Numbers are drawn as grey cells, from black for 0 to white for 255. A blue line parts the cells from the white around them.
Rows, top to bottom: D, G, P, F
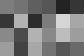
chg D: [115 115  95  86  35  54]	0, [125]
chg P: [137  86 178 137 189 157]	1, [75]
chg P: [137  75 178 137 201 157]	4, [189]
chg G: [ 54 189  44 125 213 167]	1, [178]
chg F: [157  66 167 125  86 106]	3, [115]

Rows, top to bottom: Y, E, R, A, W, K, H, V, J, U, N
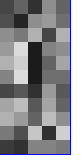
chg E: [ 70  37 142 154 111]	0, [79]
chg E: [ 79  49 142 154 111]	1, [37]
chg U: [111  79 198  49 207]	0, [121]
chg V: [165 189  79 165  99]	2, [88]
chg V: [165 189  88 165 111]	4, [99]

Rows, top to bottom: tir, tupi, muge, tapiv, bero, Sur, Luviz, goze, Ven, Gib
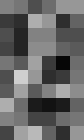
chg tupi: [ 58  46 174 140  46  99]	3, [151]
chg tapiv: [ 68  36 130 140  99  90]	2, [140]
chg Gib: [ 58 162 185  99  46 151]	0, [68]
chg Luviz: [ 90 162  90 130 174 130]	5, [140]

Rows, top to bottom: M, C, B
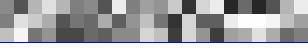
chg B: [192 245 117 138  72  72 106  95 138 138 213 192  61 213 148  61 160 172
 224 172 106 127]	3, [148]
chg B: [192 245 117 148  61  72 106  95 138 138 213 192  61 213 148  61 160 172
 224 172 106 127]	4, [72]
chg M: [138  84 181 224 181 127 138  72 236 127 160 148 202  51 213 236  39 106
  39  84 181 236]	7, [84]
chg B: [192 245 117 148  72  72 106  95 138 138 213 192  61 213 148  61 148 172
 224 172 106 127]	16, [160]

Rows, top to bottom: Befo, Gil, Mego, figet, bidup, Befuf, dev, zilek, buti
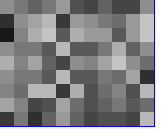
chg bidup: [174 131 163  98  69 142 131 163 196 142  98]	10, [109]
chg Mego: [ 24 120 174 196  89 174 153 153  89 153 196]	1, [131]
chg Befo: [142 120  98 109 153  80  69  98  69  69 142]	3, [120]
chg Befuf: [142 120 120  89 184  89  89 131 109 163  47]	7, [120]
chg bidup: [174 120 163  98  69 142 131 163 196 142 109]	1, [131]
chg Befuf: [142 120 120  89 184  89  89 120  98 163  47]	8, [109]

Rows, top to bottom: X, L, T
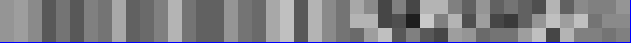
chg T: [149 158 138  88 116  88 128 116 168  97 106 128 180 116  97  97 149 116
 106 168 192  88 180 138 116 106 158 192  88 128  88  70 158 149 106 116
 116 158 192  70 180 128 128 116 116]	44, [128]
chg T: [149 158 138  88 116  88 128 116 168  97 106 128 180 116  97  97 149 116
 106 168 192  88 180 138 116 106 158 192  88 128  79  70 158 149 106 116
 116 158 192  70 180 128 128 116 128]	30, [88]

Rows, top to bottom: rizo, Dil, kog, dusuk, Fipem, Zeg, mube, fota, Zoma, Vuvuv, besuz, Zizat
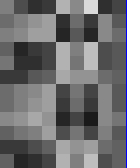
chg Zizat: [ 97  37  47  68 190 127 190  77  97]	4, [178]
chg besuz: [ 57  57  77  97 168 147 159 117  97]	7, [108]
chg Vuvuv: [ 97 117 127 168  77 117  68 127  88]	3, [159]

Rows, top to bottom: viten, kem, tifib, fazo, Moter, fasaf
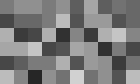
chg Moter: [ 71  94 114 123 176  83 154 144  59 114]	2, [123]
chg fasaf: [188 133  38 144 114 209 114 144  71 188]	8, [83]
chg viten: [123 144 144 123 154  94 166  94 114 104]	4, [144]

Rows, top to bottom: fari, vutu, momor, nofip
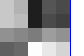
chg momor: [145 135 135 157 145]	2, [124]
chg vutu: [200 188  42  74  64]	2, [30]
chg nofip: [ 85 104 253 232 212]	0, [95]

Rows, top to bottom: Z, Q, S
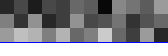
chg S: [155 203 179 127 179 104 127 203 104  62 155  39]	1, [191]
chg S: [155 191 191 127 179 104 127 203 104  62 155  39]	2, [179]
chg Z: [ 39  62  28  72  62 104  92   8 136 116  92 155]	1, [72]
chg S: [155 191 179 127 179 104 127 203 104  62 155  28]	11, [39]
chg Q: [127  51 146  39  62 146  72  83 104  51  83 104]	8, [116]

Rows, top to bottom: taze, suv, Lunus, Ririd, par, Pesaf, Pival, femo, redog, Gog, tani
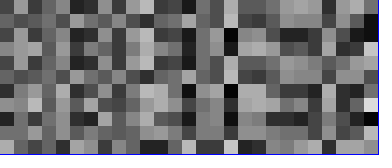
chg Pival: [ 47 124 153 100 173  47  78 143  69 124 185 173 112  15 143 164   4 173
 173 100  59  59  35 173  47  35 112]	8, [59]
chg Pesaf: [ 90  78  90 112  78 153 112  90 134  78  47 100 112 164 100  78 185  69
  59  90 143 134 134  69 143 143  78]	0, [100]
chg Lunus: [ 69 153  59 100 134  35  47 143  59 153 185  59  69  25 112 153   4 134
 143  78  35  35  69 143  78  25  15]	22, [59]
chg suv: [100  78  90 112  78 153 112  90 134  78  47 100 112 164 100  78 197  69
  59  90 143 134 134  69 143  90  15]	16, [185]
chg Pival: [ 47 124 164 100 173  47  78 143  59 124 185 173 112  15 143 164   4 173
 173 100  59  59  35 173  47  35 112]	2, [153]

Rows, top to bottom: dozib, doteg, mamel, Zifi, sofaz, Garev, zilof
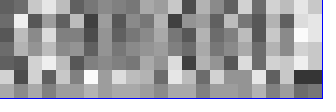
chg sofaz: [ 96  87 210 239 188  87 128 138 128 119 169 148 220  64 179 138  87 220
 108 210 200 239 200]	15, [148]
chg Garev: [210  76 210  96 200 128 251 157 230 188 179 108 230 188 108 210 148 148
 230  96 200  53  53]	8, [220]

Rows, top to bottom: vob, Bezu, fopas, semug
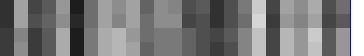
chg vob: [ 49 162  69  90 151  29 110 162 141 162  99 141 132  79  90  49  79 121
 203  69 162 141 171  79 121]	24, [110]
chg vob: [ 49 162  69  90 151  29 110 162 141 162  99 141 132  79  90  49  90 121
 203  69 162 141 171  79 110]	16, [79]

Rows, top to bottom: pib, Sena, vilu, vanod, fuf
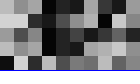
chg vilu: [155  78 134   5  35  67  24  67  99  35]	7, [55]
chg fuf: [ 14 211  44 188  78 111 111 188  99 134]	5, [122]
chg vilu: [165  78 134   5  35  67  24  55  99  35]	0, [155]
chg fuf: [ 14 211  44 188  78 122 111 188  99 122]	9, [134]
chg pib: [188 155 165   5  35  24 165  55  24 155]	1, [143]

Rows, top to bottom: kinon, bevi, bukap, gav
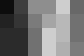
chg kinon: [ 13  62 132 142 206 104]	2, [142]
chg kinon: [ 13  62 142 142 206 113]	5, [104]
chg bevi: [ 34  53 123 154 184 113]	3, [165]

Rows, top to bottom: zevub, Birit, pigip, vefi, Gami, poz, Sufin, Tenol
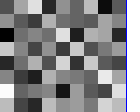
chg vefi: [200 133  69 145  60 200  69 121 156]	6, [81]
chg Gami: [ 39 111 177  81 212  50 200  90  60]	8, [69]
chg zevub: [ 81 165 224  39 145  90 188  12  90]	5, [100]
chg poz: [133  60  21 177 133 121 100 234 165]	2, [30]
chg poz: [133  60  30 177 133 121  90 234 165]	6, [100]

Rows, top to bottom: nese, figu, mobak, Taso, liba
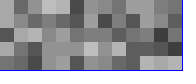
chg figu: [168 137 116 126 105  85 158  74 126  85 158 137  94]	2, [105]
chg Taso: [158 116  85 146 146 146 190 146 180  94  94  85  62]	0, [168]

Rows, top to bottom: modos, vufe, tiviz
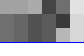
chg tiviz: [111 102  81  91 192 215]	4, [183]
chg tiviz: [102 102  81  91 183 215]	0, [111]
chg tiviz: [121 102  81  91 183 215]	0, [111]
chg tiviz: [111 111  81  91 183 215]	1, [102]
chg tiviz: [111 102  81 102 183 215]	3, [91]
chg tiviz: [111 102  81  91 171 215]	4, [183]
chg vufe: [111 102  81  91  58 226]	5, [215]

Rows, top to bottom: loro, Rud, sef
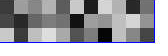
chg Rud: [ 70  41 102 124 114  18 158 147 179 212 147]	8, [191]
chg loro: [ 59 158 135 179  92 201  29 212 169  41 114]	8, [179]
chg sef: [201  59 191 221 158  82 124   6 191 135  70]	4, [169]
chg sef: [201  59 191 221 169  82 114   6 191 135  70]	6, [124]
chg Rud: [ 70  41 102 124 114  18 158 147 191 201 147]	9, [212]
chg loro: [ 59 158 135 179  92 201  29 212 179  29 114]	9, [41]

